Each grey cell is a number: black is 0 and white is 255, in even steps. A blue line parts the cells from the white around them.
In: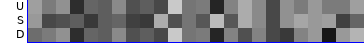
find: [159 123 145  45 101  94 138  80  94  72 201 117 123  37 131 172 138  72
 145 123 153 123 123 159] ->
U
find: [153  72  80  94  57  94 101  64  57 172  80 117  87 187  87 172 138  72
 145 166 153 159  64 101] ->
S

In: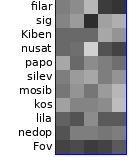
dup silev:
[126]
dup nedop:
[126]
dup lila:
[90]
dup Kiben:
[105]

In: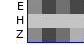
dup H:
[196]
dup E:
[71]
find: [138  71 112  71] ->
E
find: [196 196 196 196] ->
H

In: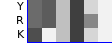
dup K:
[242]
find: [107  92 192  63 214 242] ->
Y

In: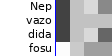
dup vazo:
[194]
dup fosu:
[159]
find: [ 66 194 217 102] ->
dida

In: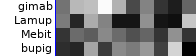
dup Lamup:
[21]
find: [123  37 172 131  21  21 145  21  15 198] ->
Lamup
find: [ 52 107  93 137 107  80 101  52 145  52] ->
Mebit

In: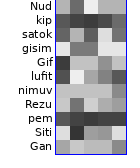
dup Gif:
[194]
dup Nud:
[180]
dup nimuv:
[194]
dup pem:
[67]
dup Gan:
[187]
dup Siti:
[222]

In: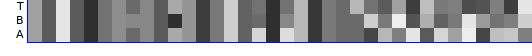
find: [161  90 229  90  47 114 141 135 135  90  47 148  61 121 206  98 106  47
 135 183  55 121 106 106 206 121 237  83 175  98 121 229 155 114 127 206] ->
B
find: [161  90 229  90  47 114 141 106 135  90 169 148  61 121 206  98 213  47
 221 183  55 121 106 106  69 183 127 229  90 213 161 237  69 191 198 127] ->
A
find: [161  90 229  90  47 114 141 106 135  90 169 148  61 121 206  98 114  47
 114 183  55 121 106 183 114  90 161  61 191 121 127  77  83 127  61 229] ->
T

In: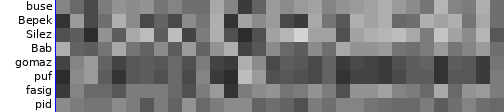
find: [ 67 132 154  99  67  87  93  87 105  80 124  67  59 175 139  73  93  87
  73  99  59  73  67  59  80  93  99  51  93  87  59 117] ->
gomaz
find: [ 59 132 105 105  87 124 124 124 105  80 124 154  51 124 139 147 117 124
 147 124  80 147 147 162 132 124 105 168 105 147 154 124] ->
fasig
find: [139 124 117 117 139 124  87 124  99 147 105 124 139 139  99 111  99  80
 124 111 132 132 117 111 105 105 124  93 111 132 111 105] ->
pid

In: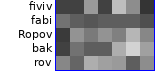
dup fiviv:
[65]
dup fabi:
[94]
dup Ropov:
[147]
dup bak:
[94]

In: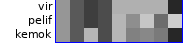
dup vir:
[176]
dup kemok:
[182]

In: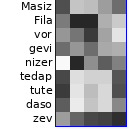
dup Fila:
[39]
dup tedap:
[209]
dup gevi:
[109]

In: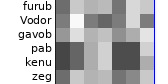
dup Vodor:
[124]
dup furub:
[201]
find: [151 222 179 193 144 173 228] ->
gavob

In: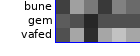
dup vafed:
[166]
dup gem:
[80]
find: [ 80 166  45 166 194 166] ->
vafed
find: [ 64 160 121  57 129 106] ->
bune

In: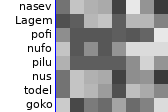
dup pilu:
[94]
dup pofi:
[87]
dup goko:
[107]
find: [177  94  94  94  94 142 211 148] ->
pilu
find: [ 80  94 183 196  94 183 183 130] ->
Lagem
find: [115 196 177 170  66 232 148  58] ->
nasev

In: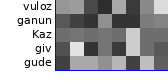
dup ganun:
[52]
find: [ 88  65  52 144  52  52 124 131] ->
ganun
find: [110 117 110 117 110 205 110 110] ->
Kaz
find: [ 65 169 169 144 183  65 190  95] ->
gude

